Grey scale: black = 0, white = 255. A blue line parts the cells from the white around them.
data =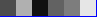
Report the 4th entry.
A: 98
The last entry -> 230
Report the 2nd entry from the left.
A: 176

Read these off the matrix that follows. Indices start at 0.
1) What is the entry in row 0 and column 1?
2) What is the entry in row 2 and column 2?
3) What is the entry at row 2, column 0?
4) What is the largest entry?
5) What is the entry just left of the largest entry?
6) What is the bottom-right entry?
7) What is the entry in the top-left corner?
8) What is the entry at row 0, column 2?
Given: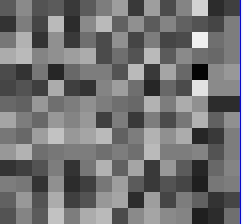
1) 138
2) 51
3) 119
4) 240
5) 75
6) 111
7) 91
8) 83

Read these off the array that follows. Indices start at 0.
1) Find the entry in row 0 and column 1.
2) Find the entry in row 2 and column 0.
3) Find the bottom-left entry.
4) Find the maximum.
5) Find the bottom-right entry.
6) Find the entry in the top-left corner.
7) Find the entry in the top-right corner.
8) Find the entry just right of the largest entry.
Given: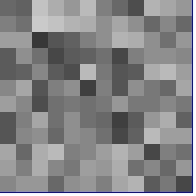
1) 97
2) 158
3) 135
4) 202
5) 71
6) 104
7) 151
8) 194

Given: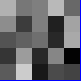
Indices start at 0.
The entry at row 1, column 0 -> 141
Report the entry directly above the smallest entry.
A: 169
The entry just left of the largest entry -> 91
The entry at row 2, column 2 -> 111
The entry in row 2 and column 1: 97
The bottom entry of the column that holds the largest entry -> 204
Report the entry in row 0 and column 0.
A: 177

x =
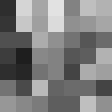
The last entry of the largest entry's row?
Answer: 178
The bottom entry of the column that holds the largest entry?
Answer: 94
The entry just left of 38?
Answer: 46
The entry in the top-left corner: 46
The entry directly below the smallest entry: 38
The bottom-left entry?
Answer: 151
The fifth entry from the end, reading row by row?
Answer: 123
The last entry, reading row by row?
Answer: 144
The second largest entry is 219
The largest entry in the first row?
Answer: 226
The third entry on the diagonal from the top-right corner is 115
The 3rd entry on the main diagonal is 172
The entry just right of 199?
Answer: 159
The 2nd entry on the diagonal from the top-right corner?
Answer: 151
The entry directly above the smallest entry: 80
